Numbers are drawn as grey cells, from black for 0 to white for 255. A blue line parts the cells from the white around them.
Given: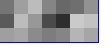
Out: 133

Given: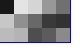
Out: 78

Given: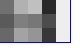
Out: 149

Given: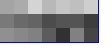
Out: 49

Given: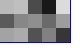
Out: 82

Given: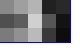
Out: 186
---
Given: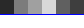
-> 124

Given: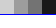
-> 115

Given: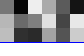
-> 224

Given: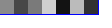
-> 138

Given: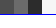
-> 78

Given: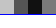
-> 85
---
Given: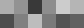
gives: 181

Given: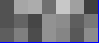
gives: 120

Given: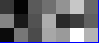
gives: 96

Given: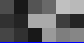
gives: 36

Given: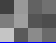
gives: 77

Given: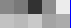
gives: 236

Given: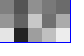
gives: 171

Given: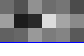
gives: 138
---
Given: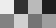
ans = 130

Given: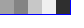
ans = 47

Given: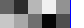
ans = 146

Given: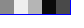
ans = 73

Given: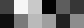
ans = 93

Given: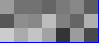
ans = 122

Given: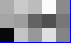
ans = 138

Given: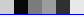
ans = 48

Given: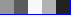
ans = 34

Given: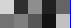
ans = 100
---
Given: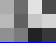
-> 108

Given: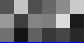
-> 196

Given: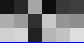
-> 41

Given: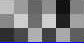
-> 155

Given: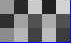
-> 41

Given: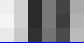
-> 208

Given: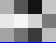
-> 85

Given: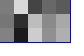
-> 217

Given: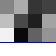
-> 171

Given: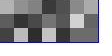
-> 145
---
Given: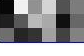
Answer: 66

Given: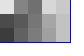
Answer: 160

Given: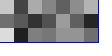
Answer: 148

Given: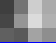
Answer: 163

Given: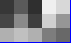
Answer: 125

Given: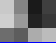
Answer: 172

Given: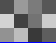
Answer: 57

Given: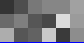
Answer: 58

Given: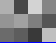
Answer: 57

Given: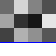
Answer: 144
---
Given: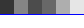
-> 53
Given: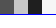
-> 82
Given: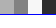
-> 177
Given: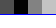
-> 79
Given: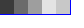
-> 59
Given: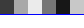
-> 59
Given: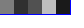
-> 125
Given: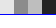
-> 230
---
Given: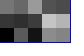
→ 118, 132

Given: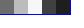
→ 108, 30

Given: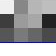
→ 239, 74

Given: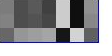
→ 124, 96

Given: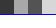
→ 55, 215

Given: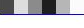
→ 73, 251

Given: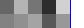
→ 102, 152

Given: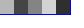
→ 183, 47

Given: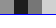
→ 145, 209
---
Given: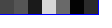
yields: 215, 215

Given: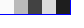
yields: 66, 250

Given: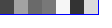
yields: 120, 246

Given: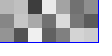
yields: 113, 240

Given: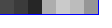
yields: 173, 202

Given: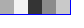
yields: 52, 242
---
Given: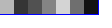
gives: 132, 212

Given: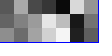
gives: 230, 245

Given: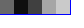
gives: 64, 202

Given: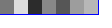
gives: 136, 221

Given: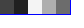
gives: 244, 244

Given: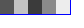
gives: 59, 237

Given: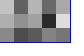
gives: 161, 221

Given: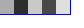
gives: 201, 223

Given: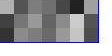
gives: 100, 204

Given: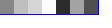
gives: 253, 253
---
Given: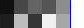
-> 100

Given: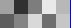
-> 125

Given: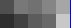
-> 113

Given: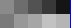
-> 82

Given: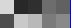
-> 47

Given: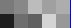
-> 188
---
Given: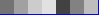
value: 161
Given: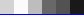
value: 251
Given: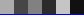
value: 70
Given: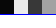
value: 235
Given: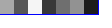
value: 86
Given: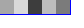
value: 217
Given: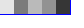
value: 123
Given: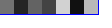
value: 36
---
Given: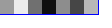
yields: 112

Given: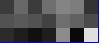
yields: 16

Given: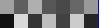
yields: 52

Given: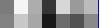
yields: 167

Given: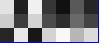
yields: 23

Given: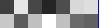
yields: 192

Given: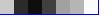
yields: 14
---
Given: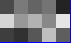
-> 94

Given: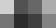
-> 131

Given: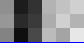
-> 231

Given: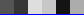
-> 172

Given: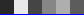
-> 92

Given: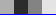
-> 228
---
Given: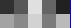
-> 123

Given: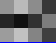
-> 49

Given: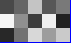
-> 238

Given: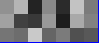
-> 169

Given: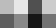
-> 22

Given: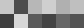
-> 103

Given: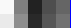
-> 86

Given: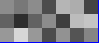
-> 188

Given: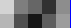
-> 94
